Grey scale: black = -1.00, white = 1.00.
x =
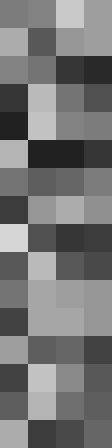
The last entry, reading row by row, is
-0.20
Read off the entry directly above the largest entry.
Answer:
-0.53
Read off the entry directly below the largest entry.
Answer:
-0.31
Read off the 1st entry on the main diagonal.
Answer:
-0.03
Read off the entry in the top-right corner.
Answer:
0.24
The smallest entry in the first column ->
-0.74
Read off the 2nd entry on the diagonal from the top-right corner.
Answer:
0.18
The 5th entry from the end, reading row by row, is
-0.26
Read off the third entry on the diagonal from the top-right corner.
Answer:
-0.09
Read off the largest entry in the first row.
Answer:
0.58
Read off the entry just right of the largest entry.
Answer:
-0.37
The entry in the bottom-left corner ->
0.35
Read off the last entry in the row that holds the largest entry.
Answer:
-0.53
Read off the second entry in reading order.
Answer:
0.02
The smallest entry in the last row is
-0.53
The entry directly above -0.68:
0.24

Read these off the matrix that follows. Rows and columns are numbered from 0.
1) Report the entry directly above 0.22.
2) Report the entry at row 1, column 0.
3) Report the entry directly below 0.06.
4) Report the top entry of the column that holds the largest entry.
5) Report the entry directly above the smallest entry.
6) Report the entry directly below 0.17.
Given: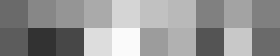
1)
0.51
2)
-0.28
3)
-0.61
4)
0.67
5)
0.06
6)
-0.44

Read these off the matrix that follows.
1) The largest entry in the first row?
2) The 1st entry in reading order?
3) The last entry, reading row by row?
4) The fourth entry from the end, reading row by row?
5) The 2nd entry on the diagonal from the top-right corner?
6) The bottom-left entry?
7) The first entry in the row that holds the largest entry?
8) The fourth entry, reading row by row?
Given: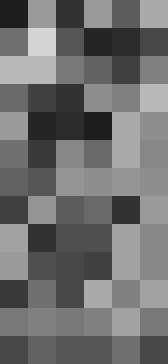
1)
0.33
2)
-0.77
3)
-0.44
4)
-0.33
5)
-0.66
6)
-0.44
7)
-0.12
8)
0.21

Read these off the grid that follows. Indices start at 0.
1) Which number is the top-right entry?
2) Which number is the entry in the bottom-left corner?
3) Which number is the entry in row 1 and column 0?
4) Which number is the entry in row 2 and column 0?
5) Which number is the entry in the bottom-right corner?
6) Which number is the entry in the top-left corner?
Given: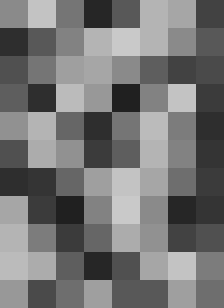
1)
-0.48
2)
0.19
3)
-0.64
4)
-0.37
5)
-0.14
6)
0.08

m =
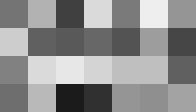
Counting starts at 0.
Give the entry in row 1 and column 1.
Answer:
-0.25
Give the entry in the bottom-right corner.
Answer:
0.28
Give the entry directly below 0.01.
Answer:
-0.14
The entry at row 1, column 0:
0.61
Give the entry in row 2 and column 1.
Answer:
0.71
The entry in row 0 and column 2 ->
-0.50
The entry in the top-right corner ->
0.17
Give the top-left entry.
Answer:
-0.09

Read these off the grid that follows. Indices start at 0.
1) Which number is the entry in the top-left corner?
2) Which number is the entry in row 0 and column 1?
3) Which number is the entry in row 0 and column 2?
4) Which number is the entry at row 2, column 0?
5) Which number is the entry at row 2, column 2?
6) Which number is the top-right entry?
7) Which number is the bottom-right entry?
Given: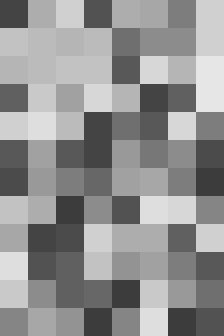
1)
-0.47
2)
0.36
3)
0.63
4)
0.42
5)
0.52
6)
0.63
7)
-0.36

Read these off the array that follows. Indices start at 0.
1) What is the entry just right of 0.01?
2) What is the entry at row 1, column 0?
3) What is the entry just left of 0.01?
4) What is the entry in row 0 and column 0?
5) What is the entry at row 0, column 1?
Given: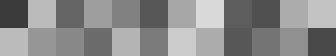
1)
-0.32
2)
0.47
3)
0.24
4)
-0.54
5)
0.47

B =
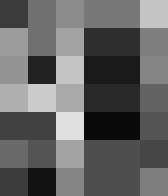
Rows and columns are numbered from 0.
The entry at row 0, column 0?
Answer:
-0.54
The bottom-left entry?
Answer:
-0.54
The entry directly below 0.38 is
-0.49
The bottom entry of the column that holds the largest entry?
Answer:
0.04
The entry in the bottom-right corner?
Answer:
-0.01
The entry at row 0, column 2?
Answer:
0.10
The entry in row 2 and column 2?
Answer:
0.54
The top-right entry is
0.54
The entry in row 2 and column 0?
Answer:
0.16
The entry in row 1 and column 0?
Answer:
0.22
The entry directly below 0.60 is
-0.49
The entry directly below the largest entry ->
0.28
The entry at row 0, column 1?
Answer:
-0.12
